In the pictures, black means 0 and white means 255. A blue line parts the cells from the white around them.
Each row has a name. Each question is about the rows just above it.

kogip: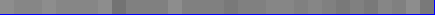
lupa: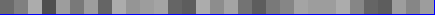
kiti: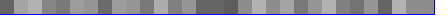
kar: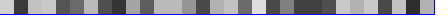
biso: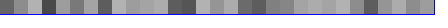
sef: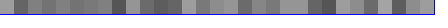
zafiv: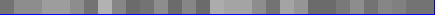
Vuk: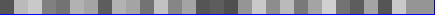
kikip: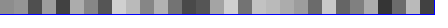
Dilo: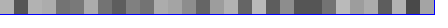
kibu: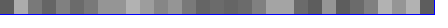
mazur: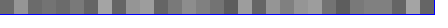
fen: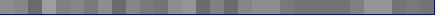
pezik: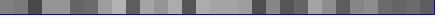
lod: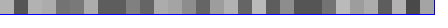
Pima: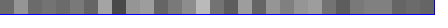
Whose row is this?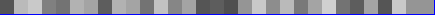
Vuk
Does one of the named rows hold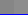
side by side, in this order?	yes

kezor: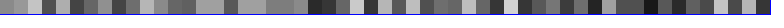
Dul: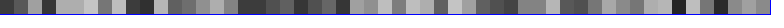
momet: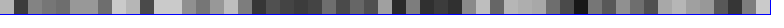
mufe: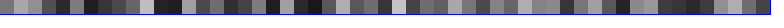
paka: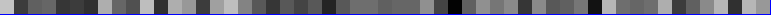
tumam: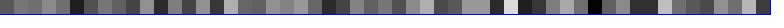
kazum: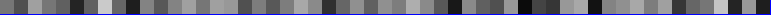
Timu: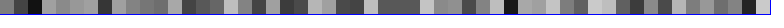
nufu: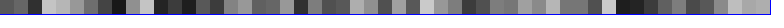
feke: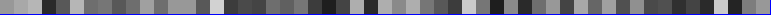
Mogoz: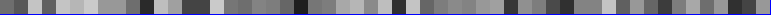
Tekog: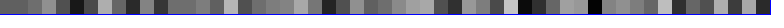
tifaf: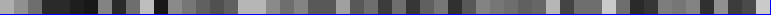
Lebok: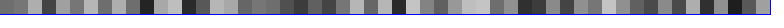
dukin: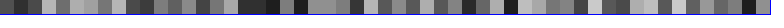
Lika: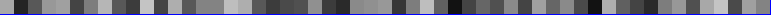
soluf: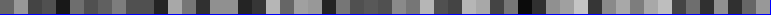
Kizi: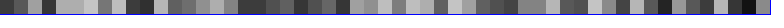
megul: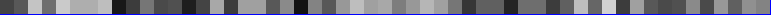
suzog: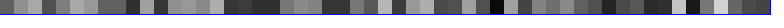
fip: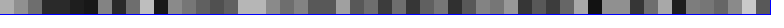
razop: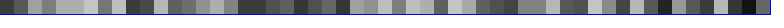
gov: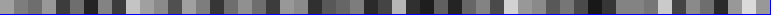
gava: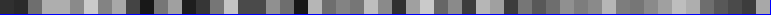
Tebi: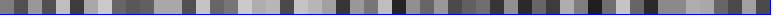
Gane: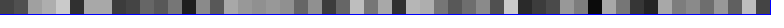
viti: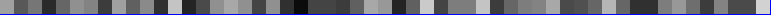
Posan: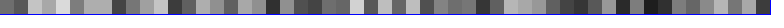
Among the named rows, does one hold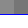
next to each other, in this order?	yes
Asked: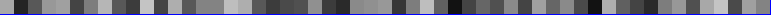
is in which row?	Lika
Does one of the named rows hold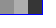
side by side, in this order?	no
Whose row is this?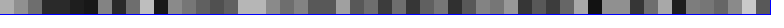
fip
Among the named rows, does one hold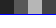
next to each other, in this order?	no
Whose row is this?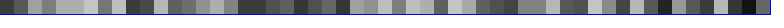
razop

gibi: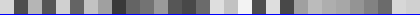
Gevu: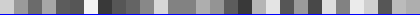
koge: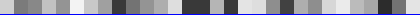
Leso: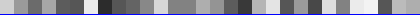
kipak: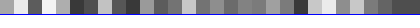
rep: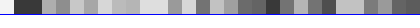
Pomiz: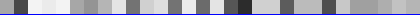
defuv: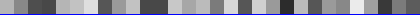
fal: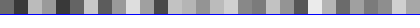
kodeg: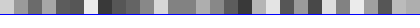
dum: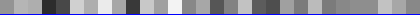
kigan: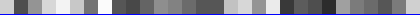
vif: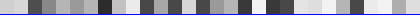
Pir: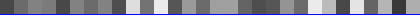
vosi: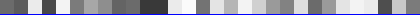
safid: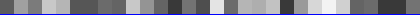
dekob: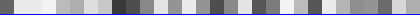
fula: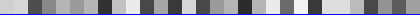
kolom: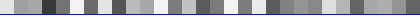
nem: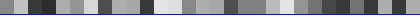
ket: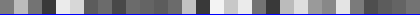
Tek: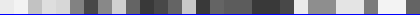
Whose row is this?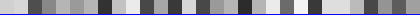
fula
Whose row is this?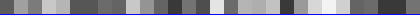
safid
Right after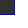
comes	[194]
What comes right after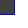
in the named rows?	[174]

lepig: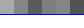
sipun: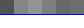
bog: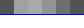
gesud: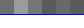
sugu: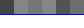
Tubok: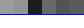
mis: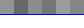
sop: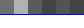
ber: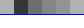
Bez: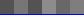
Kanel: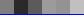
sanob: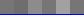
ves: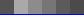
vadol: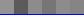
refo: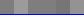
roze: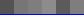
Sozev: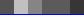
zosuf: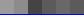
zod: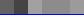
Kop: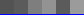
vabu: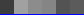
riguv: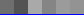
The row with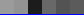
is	Tubok
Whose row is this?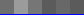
gesud
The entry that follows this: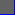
[68]
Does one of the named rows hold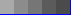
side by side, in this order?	yes
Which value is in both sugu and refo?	[118]
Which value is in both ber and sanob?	[110]
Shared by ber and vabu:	[133]

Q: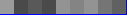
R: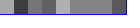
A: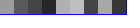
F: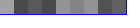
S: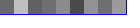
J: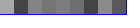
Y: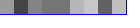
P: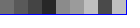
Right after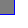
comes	[111]
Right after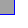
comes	[74]
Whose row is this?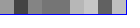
Y
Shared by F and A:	[89]
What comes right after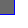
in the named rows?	[191]
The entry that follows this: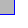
[199]

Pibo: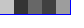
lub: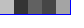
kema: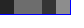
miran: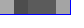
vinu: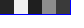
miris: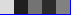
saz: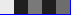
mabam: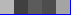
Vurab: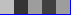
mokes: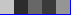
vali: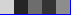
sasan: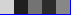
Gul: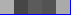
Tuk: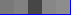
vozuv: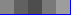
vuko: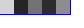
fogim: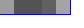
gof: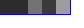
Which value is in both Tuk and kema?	[141]
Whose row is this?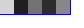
sasan

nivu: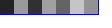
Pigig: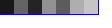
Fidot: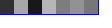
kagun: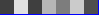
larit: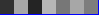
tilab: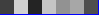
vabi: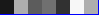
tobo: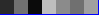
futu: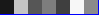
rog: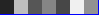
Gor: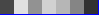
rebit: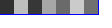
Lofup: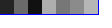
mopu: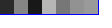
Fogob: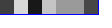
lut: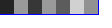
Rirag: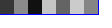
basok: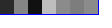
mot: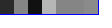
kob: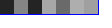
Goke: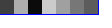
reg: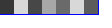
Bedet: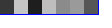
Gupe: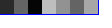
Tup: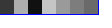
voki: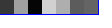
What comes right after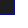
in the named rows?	[190]
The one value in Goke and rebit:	[203]

